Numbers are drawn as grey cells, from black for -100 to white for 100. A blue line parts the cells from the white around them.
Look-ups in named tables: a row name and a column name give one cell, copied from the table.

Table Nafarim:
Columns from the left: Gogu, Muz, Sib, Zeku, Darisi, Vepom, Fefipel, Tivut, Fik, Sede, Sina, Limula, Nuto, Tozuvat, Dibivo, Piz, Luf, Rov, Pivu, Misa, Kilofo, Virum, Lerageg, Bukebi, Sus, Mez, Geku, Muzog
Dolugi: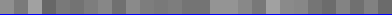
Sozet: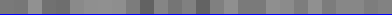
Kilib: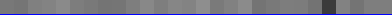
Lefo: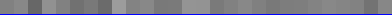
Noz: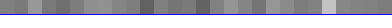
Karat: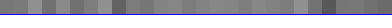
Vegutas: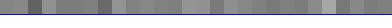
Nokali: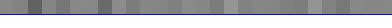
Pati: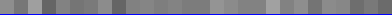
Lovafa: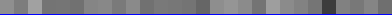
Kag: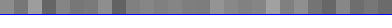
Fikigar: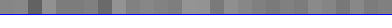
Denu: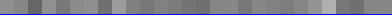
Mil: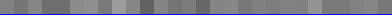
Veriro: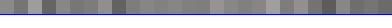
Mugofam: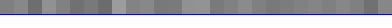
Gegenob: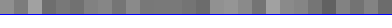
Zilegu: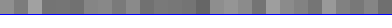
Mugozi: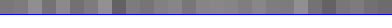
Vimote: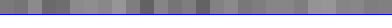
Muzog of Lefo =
6
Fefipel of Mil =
12
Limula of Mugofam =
-5
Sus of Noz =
6
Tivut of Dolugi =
6
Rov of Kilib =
9
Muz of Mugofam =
7
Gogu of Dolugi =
12
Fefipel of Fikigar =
0
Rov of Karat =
-1
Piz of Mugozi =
6
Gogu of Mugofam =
0
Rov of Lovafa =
9
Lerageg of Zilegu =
-8
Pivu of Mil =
1
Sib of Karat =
13
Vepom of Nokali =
7
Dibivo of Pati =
-3
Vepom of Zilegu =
-11
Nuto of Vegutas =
-1

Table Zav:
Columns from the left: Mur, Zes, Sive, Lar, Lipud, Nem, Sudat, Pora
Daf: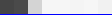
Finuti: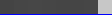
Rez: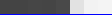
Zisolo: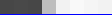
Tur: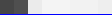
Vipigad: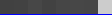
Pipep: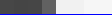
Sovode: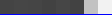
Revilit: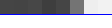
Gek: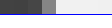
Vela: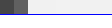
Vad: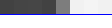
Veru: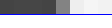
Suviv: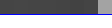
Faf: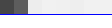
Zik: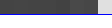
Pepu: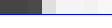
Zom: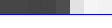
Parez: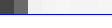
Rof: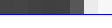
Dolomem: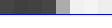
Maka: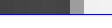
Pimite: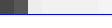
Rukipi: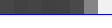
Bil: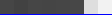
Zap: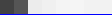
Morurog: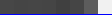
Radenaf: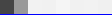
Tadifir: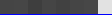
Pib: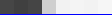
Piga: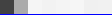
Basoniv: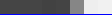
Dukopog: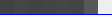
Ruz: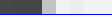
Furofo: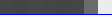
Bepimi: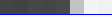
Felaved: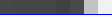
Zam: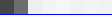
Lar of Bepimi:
-46
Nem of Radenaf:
89
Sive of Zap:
85
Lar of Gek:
4
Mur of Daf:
-46
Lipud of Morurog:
-50
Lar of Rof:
-50
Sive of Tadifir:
-51
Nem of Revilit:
-9
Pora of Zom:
90
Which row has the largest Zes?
Piga

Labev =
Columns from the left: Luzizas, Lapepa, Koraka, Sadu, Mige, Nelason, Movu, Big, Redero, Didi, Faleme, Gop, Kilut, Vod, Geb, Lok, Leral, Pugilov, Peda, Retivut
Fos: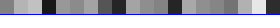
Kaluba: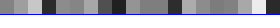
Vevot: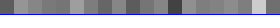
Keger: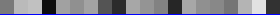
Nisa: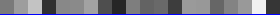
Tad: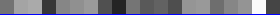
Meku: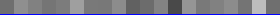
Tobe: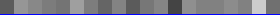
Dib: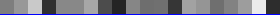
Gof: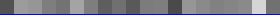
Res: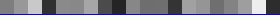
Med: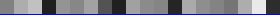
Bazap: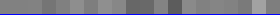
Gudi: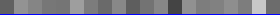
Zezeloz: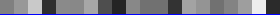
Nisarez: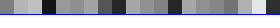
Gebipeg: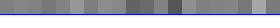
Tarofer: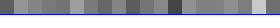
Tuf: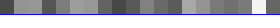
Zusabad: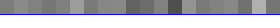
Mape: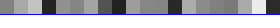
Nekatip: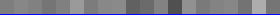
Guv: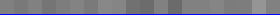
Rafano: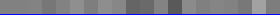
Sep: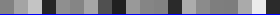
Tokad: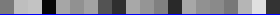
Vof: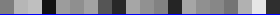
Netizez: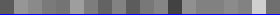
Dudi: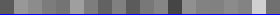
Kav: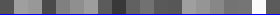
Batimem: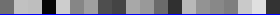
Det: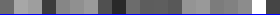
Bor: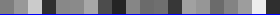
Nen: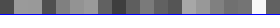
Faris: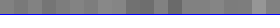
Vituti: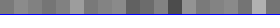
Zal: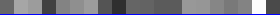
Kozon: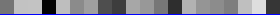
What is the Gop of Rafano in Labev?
3
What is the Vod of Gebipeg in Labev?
11
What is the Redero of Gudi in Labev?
7
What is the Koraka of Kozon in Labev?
53
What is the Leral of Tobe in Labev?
10
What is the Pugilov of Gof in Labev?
8

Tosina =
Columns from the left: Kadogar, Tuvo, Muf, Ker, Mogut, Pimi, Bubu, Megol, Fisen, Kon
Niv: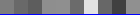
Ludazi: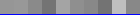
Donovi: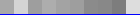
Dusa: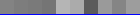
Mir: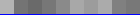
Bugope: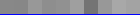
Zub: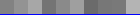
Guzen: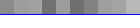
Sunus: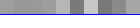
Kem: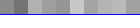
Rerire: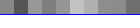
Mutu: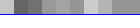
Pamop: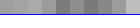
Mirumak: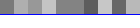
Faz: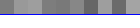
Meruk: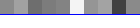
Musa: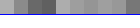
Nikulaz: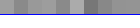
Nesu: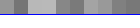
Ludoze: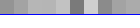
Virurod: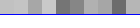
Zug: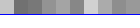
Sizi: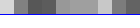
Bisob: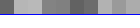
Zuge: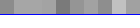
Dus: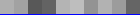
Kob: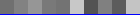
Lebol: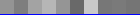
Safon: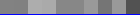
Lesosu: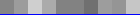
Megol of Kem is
41
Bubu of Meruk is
17
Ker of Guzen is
-11
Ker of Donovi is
36
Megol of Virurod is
30
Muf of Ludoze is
43
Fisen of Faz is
-16
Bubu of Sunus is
56
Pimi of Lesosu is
2

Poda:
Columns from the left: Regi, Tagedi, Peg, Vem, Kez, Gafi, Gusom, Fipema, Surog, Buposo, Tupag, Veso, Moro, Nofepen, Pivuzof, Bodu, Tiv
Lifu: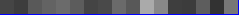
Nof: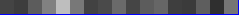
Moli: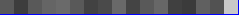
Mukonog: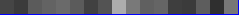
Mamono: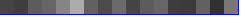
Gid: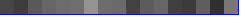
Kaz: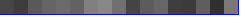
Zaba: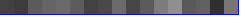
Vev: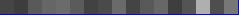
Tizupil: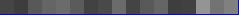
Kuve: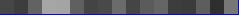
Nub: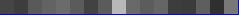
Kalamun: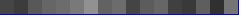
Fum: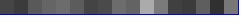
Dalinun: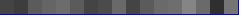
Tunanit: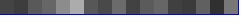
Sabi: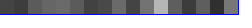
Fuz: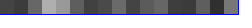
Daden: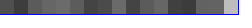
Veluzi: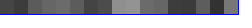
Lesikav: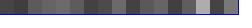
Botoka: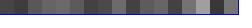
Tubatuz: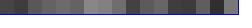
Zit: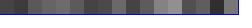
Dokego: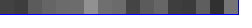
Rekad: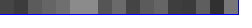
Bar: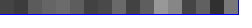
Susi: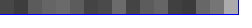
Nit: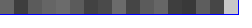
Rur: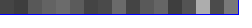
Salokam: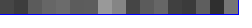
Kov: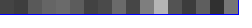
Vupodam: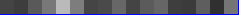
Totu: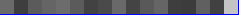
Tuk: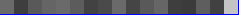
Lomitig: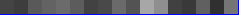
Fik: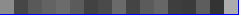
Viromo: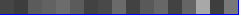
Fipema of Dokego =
-13
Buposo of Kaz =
-47
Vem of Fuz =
37
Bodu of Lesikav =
-47
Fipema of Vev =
-42
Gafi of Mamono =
35
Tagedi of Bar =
-53
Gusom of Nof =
-48
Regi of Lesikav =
-46
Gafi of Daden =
-28
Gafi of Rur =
-29
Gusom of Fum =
-47
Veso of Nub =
-21
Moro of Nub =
-52
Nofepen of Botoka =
-10
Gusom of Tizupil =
-48
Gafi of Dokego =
-15
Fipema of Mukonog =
-35
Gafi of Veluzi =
-28

